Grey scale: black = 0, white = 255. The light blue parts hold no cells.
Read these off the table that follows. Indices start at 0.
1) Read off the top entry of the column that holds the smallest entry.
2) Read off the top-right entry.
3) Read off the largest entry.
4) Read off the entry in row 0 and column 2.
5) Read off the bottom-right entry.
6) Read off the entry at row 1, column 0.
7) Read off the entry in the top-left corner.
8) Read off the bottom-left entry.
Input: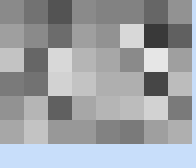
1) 102
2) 146
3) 230
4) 83
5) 175
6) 159
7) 138
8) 167

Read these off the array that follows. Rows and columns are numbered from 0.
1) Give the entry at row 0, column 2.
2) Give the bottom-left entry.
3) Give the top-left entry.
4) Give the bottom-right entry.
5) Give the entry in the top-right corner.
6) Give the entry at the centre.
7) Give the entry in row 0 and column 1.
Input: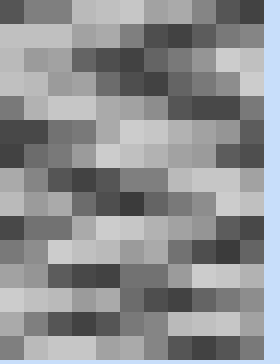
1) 127
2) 127
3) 85
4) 121
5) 66
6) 127
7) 127

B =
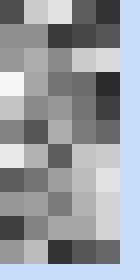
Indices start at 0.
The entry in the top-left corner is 79
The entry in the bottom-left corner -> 151
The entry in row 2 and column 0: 151
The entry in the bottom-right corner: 102
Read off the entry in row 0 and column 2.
225
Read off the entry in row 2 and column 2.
137
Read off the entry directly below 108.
115
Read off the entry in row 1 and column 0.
143
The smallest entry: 44
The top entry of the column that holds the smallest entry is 50
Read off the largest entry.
246
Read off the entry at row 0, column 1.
202

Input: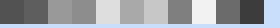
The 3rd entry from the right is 242
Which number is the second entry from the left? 94
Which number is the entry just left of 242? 127

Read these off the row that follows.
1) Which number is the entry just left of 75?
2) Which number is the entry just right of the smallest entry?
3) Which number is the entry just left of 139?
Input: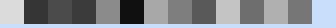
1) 53
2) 168
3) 59
